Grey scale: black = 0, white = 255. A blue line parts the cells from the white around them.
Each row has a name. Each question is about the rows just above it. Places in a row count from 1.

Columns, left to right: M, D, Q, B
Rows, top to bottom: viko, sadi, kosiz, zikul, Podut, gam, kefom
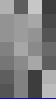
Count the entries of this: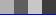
4
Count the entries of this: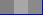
3
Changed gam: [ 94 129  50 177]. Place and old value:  3, [61]
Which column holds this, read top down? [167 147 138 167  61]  Q
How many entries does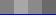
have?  4

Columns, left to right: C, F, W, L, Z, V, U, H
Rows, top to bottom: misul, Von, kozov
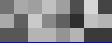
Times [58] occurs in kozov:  2
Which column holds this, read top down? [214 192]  U
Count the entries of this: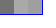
3

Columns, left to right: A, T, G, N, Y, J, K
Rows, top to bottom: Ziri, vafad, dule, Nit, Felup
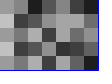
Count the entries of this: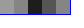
5
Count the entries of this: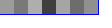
7
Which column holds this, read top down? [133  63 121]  T
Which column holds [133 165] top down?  Y

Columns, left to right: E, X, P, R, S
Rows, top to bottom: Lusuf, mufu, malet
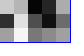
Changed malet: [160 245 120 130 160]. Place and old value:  4, [139]
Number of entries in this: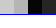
4
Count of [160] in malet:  2

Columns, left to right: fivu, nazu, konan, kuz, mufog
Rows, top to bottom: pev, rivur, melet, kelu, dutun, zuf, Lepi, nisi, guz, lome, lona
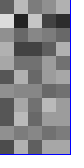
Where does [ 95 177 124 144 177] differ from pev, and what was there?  2, [186]
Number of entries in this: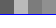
4
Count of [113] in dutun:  3
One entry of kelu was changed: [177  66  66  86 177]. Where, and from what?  4, [95]
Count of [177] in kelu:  2
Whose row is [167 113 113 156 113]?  dutun
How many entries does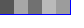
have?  5

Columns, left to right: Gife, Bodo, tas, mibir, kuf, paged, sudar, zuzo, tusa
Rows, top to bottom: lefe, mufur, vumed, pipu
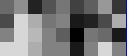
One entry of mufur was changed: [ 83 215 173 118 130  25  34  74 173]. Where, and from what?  1, [74]
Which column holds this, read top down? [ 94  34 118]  sudar
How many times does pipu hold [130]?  4
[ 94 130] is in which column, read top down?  kuf

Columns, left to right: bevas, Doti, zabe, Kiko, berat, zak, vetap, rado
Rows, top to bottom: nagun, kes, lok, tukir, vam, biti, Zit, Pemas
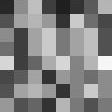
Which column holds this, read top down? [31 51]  berat
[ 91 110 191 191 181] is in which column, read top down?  vetap
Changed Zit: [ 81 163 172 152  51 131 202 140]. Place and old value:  3, [181]
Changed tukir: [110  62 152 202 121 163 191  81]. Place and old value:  3, [163]
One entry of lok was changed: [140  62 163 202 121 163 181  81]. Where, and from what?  7, [191]
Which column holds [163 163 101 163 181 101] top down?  zabe

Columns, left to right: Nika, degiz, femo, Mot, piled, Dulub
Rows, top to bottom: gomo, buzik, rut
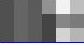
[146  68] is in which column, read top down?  Mot
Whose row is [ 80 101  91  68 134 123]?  buzik
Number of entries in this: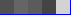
5
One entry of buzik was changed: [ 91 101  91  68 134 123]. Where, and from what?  1, [80]
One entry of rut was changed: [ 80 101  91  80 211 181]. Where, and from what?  4, [68]
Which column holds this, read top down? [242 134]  piled

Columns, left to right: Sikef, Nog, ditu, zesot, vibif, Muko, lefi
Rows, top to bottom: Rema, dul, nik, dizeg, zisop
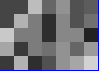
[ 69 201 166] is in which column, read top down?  Sikef
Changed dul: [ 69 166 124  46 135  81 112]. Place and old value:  2, [178]
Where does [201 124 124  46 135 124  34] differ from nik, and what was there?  6, [135]
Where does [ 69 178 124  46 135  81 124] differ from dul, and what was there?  7, [112]
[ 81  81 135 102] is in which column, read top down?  Muko

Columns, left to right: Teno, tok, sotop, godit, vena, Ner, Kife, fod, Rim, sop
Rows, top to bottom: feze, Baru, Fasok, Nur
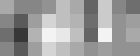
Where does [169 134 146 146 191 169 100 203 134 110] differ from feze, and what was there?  3, [134]
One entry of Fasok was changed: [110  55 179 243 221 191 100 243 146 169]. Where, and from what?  5, [232]
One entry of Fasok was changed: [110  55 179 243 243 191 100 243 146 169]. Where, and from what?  5, [232]
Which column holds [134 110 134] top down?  Teno
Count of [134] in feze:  3

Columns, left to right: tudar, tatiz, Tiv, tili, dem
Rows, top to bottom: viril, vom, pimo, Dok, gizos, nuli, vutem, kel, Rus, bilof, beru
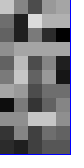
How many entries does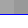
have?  2
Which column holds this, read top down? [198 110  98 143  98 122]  tudar
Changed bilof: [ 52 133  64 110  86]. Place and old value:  5, [98]
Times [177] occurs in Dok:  0
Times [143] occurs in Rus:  3
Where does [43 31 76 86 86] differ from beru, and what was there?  3, [64]

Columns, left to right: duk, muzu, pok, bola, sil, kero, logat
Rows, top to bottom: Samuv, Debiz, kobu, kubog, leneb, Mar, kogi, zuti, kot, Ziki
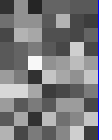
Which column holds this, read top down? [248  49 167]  pok
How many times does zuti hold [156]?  3
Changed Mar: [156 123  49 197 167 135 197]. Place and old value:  6, [145]

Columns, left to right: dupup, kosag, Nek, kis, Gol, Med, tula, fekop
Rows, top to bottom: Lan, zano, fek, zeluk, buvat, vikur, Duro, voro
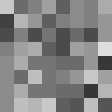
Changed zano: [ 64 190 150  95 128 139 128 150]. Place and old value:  2, [181]
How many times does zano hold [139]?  1
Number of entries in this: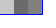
3

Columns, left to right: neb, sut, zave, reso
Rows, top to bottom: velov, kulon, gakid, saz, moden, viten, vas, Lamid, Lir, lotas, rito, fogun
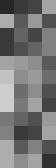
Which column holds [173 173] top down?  neb
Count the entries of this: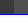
2

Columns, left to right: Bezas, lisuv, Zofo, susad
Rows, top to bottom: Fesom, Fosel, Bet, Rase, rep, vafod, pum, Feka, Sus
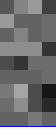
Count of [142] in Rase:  3
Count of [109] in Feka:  1
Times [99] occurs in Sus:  3

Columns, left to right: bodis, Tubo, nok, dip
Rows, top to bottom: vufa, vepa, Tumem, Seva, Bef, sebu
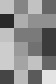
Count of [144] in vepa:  2
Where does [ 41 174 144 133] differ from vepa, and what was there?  4, [144]
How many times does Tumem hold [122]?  2

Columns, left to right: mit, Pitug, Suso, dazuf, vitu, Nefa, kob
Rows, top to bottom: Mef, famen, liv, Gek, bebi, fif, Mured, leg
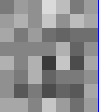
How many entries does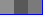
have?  3
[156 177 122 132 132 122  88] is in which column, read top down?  Pitug
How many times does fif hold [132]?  0
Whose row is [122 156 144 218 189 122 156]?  Mef
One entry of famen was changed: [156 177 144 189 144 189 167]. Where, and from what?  4, [198]
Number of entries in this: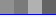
4

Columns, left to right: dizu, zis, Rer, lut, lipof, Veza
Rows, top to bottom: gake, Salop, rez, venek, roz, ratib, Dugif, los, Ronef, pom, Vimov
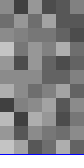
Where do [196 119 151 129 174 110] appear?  venek
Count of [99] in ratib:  2

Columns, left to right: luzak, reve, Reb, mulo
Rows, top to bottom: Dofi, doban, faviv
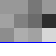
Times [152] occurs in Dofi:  3
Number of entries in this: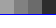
4
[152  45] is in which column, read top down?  mulo

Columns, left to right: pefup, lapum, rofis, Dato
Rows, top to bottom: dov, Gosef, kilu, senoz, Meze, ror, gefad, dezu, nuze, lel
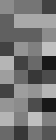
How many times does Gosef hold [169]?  3
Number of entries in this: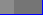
3
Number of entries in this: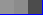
3
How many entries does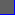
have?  1
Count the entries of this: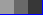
3

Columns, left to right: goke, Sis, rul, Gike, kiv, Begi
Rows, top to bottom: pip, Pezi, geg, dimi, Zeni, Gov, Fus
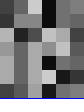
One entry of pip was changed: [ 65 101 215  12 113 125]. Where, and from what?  3, [204]
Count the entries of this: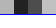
4
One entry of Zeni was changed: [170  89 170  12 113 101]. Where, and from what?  2, [101]
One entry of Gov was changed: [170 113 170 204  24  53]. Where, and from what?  2, [101]

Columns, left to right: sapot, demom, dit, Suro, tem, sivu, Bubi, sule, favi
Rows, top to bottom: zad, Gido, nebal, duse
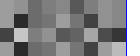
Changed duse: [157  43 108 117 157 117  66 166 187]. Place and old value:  8, [157]
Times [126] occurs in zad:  2
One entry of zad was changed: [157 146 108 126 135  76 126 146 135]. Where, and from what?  6, [88]
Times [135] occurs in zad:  2

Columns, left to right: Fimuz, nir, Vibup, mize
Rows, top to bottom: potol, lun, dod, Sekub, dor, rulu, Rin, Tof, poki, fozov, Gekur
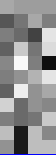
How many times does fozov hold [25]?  1
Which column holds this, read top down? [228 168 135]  mize
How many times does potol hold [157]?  3
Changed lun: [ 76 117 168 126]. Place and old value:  1, [86]
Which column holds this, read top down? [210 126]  Fimuz

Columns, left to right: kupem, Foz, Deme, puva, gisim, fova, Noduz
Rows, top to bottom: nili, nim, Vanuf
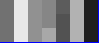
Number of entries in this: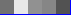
5
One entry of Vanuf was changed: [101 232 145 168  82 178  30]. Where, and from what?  1, [113]
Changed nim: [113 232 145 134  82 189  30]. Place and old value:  6, [178]
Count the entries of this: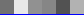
6

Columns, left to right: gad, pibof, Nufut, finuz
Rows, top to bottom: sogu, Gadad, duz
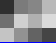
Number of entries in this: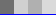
4
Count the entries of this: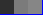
3
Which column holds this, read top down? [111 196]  gad
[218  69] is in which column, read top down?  finuz
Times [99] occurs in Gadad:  0
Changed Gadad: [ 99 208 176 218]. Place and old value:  1, [111]

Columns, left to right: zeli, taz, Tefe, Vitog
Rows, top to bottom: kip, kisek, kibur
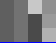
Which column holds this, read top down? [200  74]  Tefe
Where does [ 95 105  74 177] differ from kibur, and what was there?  2, [114]
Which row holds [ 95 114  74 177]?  kibur
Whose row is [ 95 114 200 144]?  kip
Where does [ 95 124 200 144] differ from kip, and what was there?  2, [114]

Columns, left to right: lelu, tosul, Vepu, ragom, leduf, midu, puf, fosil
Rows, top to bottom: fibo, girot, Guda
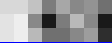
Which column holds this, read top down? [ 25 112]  ragom
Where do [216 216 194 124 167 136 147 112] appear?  fibo
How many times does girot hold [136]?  2
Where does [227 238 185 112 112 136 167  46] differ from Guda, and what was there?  7, [157]
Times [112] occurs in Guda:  2

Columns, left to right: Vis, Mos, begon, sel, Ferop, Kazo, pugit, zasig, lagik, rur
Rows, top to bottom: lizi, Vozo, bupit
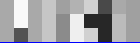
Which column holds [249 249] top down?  Mos
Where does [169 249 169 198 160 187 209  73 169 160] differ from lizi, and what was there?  6, [178]
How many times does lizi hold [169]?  3
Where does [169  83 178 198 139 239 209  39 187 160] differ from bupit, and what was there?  3, [169]
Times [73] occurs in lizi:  1

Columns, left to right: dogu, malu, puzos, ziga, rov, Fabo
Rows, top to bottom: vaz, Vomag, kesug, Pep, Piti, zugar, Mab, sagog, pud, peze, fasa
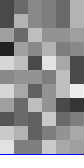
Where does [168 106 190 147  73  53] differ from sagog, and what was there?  1, [159]
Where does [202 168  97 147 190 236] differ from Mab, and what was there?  1, [214]
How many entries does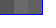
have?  3
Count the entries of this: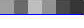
6
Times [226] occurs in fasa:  1

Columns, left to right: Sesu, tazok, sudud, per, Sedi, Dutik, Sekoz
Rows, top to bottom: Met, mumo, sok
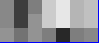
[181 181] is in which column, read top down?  Dutik
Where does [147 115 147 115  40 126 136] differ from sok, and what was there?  4, [126]
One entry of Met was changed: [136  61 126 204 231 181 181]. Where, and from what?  7, [192]
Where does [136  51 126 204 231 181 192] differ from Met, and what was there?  2, [61]
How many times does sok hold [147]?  2

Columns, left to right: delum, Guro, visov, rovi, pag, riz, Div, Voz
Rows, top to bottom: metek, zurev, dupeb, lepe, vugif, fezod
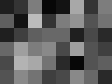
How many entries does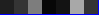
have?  7
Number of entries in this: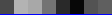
8

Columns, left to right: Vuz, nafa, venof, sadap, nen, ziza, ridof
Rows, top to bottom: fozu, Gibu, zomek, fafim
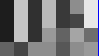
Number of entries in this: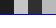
4
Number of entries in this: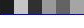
6
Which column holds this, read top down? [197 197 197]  nafa

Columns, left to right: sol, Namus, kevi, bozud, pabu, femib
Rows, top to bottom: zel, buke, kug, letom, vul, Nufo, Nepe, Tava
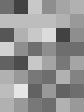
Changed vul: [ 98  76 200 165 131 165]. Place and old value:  5, [120]
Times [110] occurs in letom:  3
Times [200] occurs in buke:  0
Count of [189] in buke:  4

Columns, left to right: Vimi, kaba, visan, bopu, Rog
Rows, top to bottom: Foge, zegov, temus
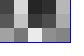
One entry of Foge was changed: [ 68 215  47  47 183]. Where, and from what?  3, [37]
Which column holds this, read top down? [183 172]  Rog
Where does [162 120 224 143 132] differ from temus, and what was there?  3, [235]

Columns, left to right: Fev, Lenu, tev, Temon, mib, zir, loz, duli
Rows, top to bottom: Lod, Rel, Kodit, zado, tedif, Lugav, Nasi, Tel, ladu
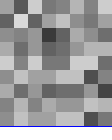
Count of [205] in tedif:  4
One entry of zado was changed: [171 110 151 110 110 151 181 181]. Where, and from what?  4, [98]
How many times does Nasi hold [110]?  3
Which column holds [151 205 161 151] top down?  tev

